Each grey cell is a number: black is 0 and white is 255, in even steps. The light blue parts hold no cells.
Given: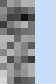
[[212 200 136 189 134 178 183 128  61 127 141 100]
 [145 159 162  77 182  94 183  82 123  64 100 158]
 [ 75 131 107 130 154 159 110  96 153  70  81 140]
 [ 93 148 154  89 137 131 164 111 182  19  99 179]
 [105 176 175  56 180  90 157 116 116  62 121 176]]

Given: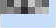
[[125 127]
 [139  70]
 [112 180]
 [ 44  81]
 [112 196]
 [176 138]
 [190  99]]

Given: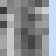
[[139 167 164 143  72 149  58 164]
 [202 198 202 201 171 195 138 128]
 [151 132 135 121 144 139 135 144]
 [110  95  88  78 111 104 104 128]
 [101  67  69 110 108  78 128 108]
 [124 106 103 126 151 116 176  87]
 [160 167 166 121 158 153 205 126]]

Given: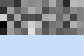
[[ 34   2 208  45  87]
 [154 166  68 155  89]
 [123  60 162 102  52]
 [100 155  76 130 147]
 [224 207  82 172 136]
 [140 180  73 151 145]
 [ 89  74 169  81 118]
 [125 116 177 114 171]
 [ 92 124 108 118 114]
 [101  61 145  97  41]
 [106 176  70 140 185]
 [132 150 128 128 179]]

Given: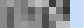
[[136 137 136 144]
 [ 96  92 100 162]
 [146 145 142 138]
 [156 135 122 122]
 [141 114  88 165]
 [142 143 135 190]
 [ 78  76  89 173]
 [117 147 191  60]
 [186 149 114 150]
 [189 100  53  68]]

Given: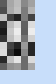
[[ 96  41 219 213  51  27  43 192  78  92]
 [145 195  51  66 191 200 187  67 171 167]
 [154 228  12  35 222 236 216  37 192 187]
 [108 107 137 153 115  95  97 124 123 137]
 [165 218  38  39 207 236 220  67 179 161]]
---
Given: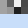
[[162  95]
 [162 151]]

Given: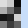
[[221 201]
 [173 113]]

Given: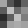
[[165  84]
 [ 92 191]]

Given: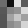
[[108  16]
 [ 88 135]]

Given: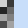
[[209  57]
 [ 37 105]]

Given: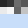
[[ 40  54]
 [234 246]]

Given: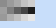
[[140 155]
 [159 127]]

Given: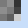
[[122 144]
 [142 123]]

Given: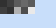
[[49 63]
 [63 49]]
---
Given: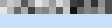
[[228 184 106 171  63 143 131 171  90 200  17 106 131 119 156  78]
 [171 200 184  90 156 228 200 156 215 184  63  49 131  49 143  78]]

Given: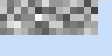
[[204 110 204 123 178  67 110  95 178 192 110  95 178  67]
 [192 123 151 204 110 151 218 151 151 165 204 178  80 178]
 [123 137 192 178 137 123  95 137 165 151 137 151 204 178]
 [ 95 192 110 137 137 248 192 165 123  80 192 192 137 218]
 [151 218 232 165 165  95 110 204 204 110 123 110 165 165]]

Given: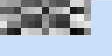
[[113  39  24 214 198 198 113 214 198 186   9  24 128]
 [ 97  97  65 171 186 198  39 171 186 214  24  51 142]
 [227 128 128  81  65  51 156  81  51  51 198 214 227]
 [171 156 156  97  97  81 142  97  81  81 214 214 156]
 [186 171 171  81  81  65 142  97  65  65 227 240 171]]

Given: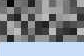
[[106   6 119 106  34 119 175 106 151 119  80 175]
 [135  34 151 135  80 151 151  92  49 135 135  92]
 [175  64  34 163  64 163 187  49 151 163 175  49]
 [119 151  80 119 135 119 175 163 163 119  92  80]
 [ 64 163 187  64 119  49  64 187  64  49  34 187]
 [ 64 175 135  49 151  49  34 135 106  64  80  92]]

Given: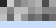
[[190 105 203 147 105 120  77 105]
 [178 134 190 190 147 163 134 134]
 [ 37 203 120 147 163 178  77 163]]

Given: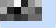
[[175  35   8 135 121  75]
 [ 75  91  49  62 107 107]
 [147 159 246  35 147 189]]

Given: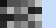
[[ 32  32  68  68 156 198]
 [ 17  82  82  98 126 198]
 [ 44 169 114 141  82 141]
 [ 98 182 114 156  32  44]]
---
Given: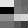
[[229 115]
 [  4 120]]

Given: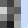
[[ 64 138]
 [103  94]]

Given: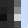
[[ 42 101]
 [ 41 137]]

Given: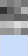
[[122 139]
 [ 93 124]]

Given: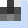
[[ 63 228]
 [ 45  75]]

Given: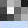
[[187 161]
 [245 101]]

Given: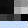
[[ 17 129]
 [ 14 170]]
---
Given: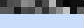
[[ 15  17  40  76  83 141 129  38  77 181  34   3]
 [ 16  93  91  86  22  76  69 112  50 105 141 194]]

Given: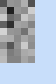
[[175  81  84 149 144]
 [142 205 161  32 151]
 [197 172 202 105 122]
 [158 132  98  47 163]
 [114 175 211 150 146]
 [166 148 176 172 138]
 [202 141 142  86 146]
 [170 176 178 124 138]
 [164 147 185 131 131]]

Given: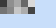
[[103 217  58 143 168]
 [172  68 116 135 198]]

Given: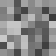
[[144 151 156 159  84 163 138 165]
 [ 67 133 124 177 100  68 135 132]
 [158  60 131 139  67 149 187 128]
 [ 99 195 173 198 198 169 133  98]
 [ 87 147 153 186 192  85  94 114]
 [ 85 165 201 123 138 189 104 144]
 [ 63 129  78 195 134 192 115 122]
 [115 160 146 131  72 162 118  67]]

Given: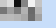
[[243 197 202 221  16 132]
 [106 181 118 159 123 178]
 [109 162 184 186 180 168]]

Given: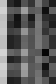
[[ 69  28 195  41  23  83  52 121]
 [ 15  98 209  94  87 159  90  97]
 [ 45  37 191  65  18  91  25 114]
 [ 65  28 195  44  22  84  47 121]
 [ 52  81 200  64  72 148  89 117]
 [ 89  47 190  35  45 100  81 120]
 [ 89  48 190  35  46 103  82 121]
 [  6 102 211 103  91 156  91  88]
 [ 89  46 190  34  45 101  81 120]
 [ 18  97 209  91  86 159  90  99]
 [ 40  87 203  73  76 154  89 113]
 [ 89  37 191  32  37  90  77 119]]

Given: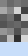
[[118 106 130 105]
 [211  64 168 135]
 [ 64 197  94 111]
 [104  84  83  97]
 [ 82 141 149 132]
 [ 48 213  97 185]]

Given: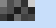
[[ 50 204 132  78 106]
 [ 82  36  93  78  28]
 [ 63  70  57  30 106]]
